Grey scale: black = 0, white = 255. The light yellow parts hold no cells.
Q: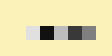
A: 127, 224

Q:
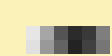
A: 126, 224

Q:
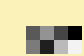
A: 0, 123

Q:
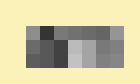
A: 149, 93

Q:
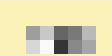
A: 185, 215

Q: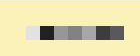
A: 89, 226

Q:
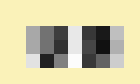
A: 191, 226

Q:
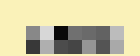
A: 188, 56

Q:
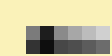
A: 208, 51

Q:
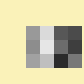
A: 75, 161
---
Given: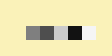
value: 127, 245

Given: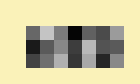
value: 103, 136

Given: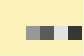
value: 152, 55

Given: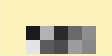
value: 26, 135

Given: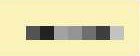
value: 83, 194

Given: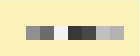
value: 144, 178
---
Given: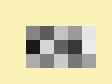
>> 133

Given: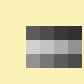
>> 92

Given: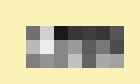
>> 112

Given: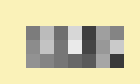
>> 124

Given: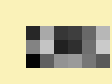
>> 39

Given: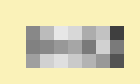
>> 136
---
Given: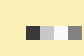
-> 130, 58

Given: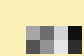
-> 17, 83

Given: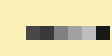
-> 24, 72

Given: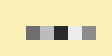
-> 139, 111

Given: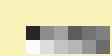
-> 129, 251

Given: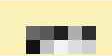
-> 47, 19

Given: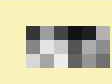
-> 179, 215

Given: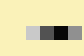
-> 144, 201

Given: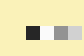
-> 209, 38

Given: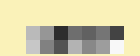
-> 67, 199
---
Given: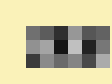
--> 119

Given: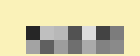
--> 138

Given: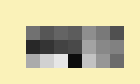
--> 129

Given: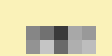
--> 189

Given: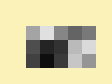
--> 218

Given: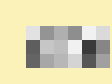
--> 134

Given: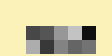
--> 115

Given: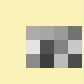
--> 200

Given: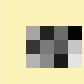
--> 198
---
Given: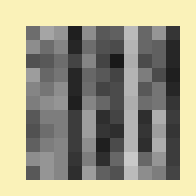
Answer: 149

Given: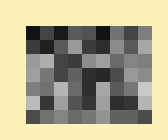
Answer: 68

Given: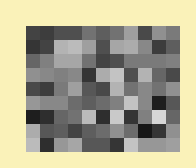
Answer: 144

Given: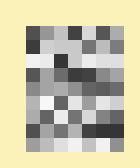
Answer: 86

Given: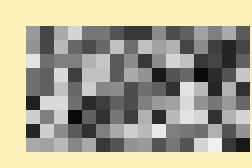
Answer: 169
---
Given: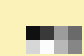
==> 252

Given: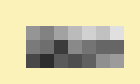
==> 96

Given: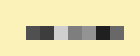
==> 147

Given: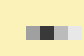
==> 57

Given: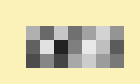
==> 204

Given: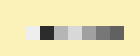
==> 160

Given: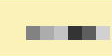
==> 52

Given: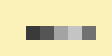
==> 163

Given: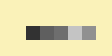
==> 110

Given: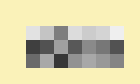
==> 168
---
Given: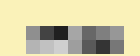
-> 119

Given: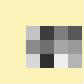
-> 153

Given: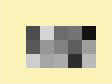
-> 157

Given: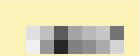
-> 212

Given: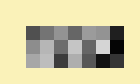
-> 5

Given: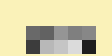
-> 30

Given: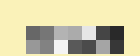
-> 55

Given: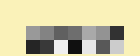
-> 204

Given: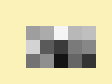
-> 135

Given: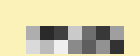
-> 50
